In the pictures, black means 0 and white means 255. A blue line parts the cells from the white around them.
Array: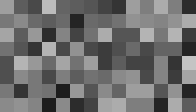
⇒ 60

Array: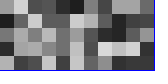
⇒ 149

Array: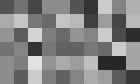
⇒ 45

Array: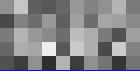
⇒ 159

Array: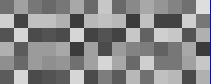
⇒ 176

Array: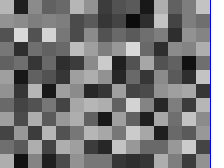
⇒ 132

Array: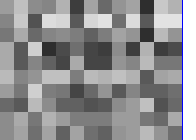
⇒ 148

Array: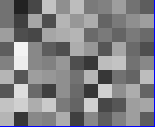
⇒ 106

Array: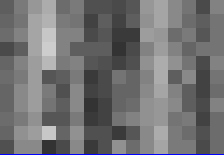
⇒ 116
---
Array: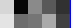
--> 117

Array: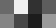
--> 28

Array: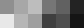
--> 159

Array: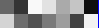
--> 81

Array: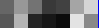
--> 36

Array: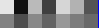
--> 136

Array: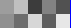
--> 215
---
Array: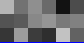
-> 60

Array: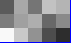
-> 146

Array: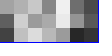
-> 220

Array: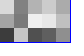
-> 80

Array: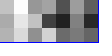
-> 144

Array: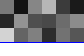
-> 128

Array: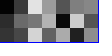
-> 212
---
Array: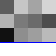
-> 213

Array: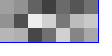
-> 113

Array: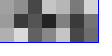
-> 212

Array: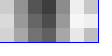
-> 199

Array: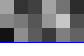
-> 44

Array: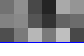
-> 149
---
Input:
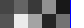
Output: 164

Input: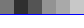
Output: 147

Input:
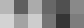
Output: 117

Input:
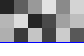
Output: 66

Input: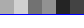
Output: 146

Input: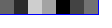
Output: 0
